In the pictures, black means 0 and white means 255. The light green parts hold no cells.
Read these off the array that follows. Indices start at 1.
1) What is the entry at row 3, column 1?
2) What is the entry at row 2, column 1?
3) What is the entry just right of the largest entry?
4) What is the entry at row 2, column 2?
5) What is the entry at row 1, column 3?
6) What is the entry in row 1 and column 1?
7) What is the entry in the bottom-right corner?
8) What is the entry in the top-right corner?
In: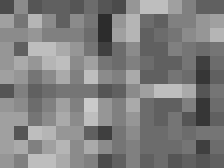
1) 139
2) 160
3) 150
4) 117
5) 85
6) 75
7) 96
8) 96

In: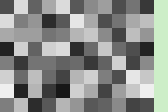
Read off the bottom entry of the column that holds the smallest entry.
181
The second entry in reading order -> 219
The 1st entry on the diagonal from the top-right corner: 56
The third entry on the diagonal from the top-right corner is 67
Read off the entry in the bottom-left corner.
126
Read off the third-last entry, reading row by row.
138
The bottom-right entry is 78
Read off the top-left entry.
78
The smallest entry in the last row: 44
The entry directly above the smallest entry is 67
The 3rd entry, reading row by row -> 98
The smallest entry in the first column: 34
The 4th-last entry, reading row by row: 98
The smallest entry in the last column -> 34
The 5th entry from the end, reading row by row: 88
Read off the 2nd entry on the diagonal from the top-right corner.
169
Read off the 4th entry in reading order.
169

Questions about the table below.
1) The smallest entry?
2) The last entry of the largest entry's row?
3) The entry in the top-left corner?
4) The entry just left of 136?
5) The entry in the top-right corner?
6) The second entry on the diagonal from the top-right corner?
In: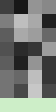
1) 23
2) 72
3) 63
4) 148
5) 136
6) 169

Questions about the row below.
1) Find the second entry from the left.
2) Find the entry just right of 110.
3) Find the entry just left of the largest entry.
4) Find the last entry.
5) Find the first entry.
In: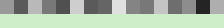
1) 90
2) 141
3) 101
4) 174
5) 153

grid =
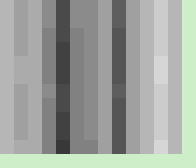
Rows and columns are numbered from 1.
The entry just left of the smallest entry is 129
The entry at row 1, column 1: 182
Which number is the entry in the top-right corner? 182
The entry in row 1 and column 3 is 171
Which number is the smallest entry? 56
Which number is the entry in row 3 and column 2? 160
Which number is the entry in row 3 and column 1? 182
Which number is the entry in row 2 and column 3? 171
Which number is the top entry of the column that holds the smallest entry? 74
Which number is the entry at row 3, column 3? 171
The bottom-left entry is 182
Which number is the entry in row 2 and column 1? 182
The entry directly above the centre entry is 139
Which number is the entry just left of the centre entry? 129
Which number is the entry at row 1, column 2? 160
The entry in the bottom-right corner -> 182
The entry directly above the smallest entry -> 65

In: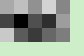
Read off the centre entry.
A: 79
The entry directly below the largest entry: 46
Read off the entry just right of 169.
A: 191
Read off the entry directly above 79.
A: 145

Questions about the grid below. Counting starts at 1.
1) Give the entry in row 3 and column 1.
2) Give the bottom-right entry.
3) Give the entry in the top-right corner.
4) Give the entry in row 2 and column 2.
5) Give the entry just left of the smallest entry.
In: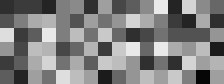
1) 222
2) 159
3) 103
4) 126
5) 126

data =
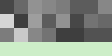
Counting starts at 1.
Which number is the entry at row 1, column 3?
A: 146
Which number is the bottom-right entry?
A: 82
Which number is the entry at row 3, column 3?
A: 135
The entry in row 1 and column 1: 71
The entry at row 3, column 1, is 124
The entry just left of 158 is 62
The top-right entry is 135

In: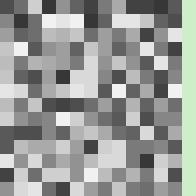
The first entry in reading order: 78
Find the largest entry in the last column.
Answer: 241
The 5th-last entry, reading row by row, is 197
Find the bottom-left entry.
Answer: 146
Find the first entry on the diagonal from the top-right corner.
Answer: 89
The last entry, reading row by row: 134
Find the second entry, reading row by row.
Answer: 110
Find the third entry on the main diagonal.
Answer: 110
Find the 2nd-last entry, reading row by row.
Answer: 158
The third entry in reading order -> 207
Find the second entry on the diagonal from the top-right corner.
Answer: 98
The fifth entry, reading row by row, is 146
